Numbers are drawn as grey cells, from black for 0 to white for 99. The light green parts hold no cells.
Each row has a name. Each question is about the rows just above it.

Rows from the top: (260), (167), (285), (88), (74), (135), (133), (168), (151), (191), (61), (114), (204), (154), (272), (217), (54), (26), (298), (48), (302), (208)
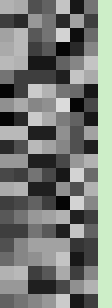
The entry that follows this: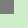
[38]
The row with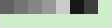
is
(208)
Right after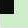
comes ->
[41]
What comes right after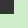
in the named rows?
[24]

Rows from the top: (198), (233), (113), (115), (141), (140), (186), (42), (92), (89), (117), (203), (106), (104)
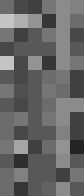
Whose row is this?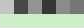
(141)
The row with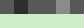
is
(203)
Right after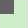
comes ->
[54]
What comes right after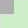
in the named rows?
[57]
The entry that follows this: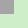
[25]
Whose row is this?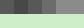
(42)
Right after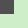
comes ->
[34]

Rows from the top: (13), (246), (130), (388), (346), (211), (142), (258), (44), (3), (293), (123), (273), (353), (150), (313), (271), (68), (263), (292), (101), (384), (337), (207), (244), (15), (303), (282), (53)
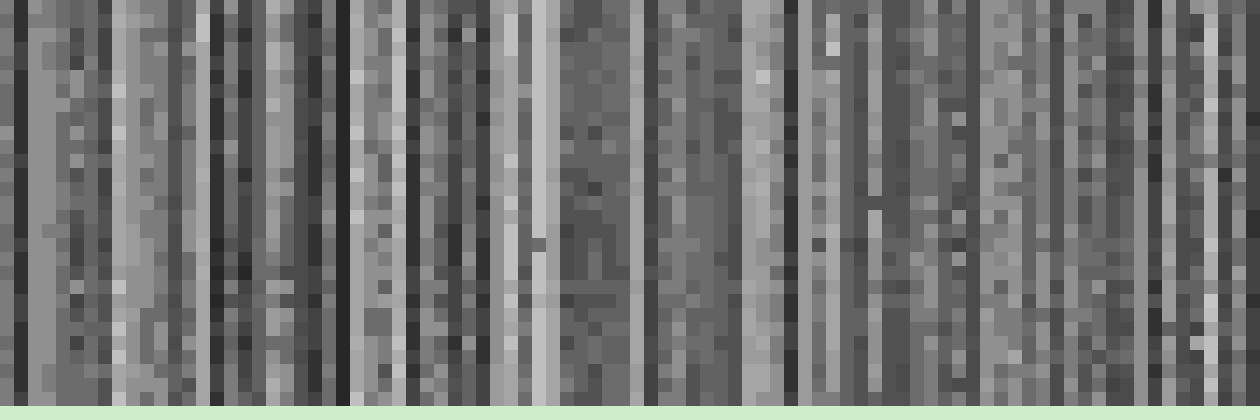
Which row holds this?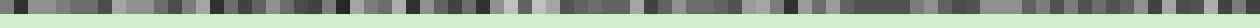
(150)
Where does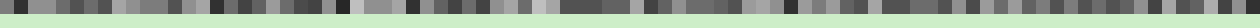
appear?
(313)
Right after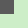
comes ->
[32]
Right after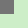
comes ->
[32]
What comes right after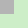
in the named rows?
[19]
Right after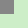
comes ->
[60]

